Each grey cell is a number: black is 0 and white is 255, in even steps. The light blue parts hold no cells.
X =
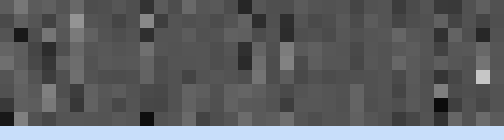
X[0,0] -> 93
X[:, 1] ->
[119, 96, 25, 93, 92, 101, 97, 95, 128]
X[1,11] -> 62
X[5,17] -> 78
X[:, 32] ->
[57, 68, 99, 87, 86, 70, 76, 63, 102]
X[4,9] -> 88
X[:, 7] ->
[79, 81, 83, 88, 89, 78, 87, 85, 84]
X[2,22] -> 81
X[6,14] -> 94
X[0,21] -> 91
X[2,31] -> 49
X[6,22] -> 88
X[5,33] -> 82
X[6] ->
[81, 97, 89, 128, 79, 61, 97, 87, 92, 83, 74, 72, 82, 99, 94, 81, 97, 101, 94, 85, 74, 84, 88, 85, 82, 100, 81, 84, 69, 88, 81, 126, 76, 79, 76, 83]
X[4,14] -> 85
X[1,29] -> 78
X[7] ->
[57, 95, 93, 121, 87, 55, 98, 85, 72, 84, 71, 70, 82, 98, 88, 80, 98, 90, 89, 83, 61, 87, 87, 85, 81, 100, 79, 83, 79, 89, 81, 11, 63, 82, 71, 83]
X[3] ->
[100, 93, 69, 44, 79, 104, 85, 88, 84, 86, 112, 85, 83, 85, 85, 78, 85, 48, 100, 80, 124, 90, 96, 87, 85, 73, 86, 83, 89, 93, 85, 66, 87, 88, 104, 86]
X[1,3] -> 66
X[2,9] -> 83
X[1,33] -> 82
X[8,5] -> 86
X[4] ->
[111, 92, 72, 54, 97, 109, 82, 89, 87, 88, 100, 77, 84, 84, 85, 78, 82, 42, 110, 77, 130, 75, 94, 86, 86, 71, 87, 83, 103, 90, 84, 94, 86, 82, 116, 85]
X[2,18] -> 76
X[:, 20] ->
[78, 46, 44, 124, 130, 93, 74, 61, 110]
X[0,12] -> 77
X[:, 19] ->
[79, 80, 83, 80, 77, 77, 85, 83, 93]
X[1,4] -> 91

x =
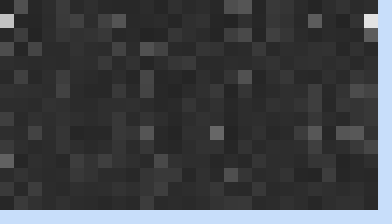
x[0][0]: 37
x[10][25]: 57
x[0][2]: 39
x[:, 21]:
[43, 41, 43, 45, 48, 41, 46, 52, 43, 60, 46, 42, 38, 45, 45]
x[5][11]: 39
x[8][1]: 42
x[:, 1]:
[80, 39, 61, 38, 44, 64, 48, 45, 42, 44, 46, 38, 51, 41, 58]
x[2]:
[40, 61, 36, 45, 54, 49, 51, 56, 40, 42, 36, 38, 54, 47, 43, 37, 62, 73, 37, 64, 54, 43, 39, 43, 42, 40, 92]
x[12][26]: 40
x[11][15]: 39
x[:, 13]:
[42, 47, 47, 41, 58, 37, 43, 53, 45, 48, 45, 46, 39, 45, 42]
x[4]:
[46, 44, 43, 44, 43, 47, 46, 57, 43, 50, 38, 45, 54, 58, 42, 42, 45, 44, 47, 51, 44, 48, 49, 45, 48, 41, 47]
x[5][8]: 45
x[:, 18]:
[38, 39, 37, 57, 47, 38, 40, 42, 46, 49, 42, 53, 43, 56, 42]
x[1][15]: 38
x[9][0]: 46
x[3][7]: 44
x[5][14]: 47
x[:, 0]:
[37, 194, 40, 77, 46, 41, 50, 45, 63, 46, 58, 97, 44, 58, 39]
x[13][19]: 42
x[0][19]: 57
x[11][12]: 49
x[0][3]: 45
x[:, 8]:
[40, 84, 40, 67, 43, 45, 57, 47, 56, 56, 53, 52, 44, 51, 44]
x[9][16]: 36
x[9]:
[46, 44, 67, 45, 53, 38, 40, 40, 56, 53, 85, 41, 37, 48, 48, 103, 36, 43, 49, 40, 42, 60, 87, 39, 85, 88, 50]
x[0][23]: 45
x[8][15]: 47
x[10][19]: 46
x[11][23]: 54
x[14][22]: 39
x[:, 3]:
[45, 44, 45, 43, 44, 46, 45, 50, 46, 45, 44, 44, 43, 44, 44]
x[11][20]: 45
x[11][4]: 40

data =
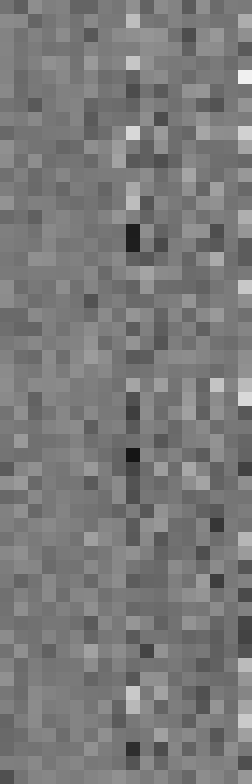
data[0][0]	115
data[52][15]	87
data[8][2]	137
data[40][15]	139
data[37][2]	131
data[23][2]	101
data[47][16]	124
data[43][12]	112
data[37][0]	128
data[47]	[131, 107, 125, 116, 118, 119, 141, 109, 130, 110, 117, 115, 121, 111, 88, 97, 124, 187]
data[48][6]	101
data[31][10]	122
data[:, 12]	[131, 131, 114, 134, 121, 120, 115, 112, 121, 110, 110, 100, 126, 117, 122, 114, 112, 125, 126, 137, 108, 126, 135, 117, 126, 139, 120, 116, 111, 135, 105, 107, 130, 109, 119, 120, 129, 109, 113, 110, 139, 127, 131, 112, 114, 112, 124, 121, 110, 124, 126, 119, 129, 135, 128, 119]
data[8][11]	77
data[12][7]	124
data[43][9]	104
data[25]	[130, 110, 106, 140, 110, 136, 156, 142, 116, 90, 93, 132, 139, 141, 133, 125, 120, 142]
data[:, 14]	[143, 124, 136, 143, 114, 123, 150, 97, 148, 166, 112, 127, 121, 102, 142, 113, 146, 96, 135, 110, 98, 112, 137, 96, 134, 133, 119, 100, 107, 96, 138, 130, 92, 132, 164, 109, 98, 134, 130, 78, 107, 156, 149, 118, 135, 106, 121, 88, 114, 80, 85, 134, 122, 126, 131, 141]
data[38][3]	130
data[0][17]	122
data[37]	[128, 119, 131, 138, 129, 127, 115, 134, 131, 91, 144, 152, 109, 107, 134, 54, 123, 116]
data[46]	[114, 144, 116, 97, 123, 136, 162, 129, 141, 124, 68, 147, 124, 116, 121, 96, 109, 83]
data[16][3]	138
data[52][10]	121
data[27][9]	165
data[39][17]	155
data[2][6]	88
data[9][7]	109
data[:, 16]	[124, 115, 119, 122, 108, 117, 118, 120, 128, 141, 115, 110, 125, 120, 115, 123, 123, 119, 111, 114, 124, 124, 122, 121, 109, 120, 117, 132, 116, 123, 120, 112, 121, 119, 110, 117, 118, 123, 119, 130, 120, 121, 127, 115, 115, 116, 109, 124, 107, 115, 110, 120, 120, 142, 131, 120]

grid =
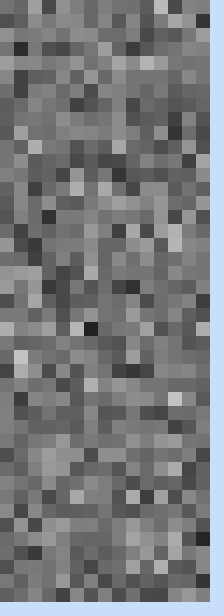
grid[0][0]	115
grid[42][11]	72
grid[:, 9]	[112, 132, 125, 61, 138, 116, 116, 71, 81, 125, 106, 100, 87, 71, 144, 119, 167, 141, 112, 116, 49, 132, 154, 122, 135, 157, 55, 135, 141, 119, 122, 144, 112, 132, 77, 170, 81, 151, 163, 128, 160, 81, 112]
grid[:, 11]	[186, 123, 97, 109, 153, 117, 120, 97, 97, 142, 78, 109, 81, 139, 150, 148, 156, 89, 103, 100, 111, 109, 109, 81, 128, 125, 134, 117, 117, 70, 120, 148, 117, 142, 95, 161, 111, 109, 131, 100, 175, 86, 72]
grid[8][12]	64
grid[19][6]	169
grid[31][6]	121
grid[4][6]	113
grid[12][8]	54
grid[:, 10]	[92, 84, 73, 87, 179, 117, 103, 106, 92, 95, 100, 130, 92, 138, 130, 106, 73, 155, 141, 117, 125, 76, 117, 160, 108, 98, 70, 117, 138, 79, 117, 125, 100, 106, 106, 62, 106, 127, 144, 152, 103, 98, 73]
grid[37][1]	147
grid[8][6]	110
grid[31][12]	154
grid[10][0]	115
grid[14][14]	150
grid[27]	[115, 131, 110, 118, 74, 93, 175, 131, 150, 135, 117, 117, 105, 105, 98]
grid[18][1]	106
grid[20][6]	84
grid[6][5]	126
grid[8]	[95, 116, 119, 113, 140, 123, 110, 117, 139, 81, 92, 97, 64, 130, 83]
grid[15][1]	128
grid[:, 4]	[145, 137, 114, 72, 127, 135, 106, 111, 140, 127, 116, 106, 69, 122, 95, 122, 114, 122, 127, 69, 74, 72, 80, 95, 130, 106, 135, 74, 135, 95, 101, 151, 143, 148, 103, 103, 93, 153, 127, 132, 130, 151, 67]
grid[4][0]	157
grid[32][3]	156
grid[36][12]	119
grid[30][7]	93
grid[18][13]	130

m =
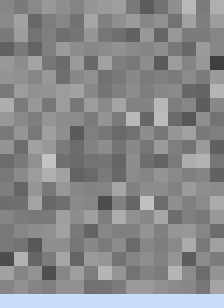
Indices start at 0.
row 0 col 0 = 134
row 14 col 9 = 102
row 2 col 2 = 115
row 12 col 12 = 138
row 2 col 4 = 111
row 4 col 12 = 156
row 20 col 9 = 153
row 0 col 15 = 175
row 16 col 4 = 161
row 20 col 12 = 139
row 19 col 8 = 149
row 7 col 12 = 125
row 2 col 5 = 117
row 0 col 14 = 123
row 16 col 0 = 120
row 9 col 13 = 161
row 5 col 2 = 134
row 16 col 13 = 151
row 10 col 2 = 161
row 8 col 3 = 149
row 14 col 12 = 143
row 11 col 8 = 102
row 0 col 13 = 184
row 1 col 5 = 114
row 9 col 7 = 119
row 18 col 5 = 101
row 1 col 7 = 129
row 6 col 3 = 147
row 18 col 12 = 149
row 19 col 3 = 79
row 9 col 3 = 159
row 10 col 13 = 115
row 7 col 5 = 119
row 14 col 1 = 112
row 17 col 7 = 123
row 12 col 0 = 120
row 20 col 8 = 124
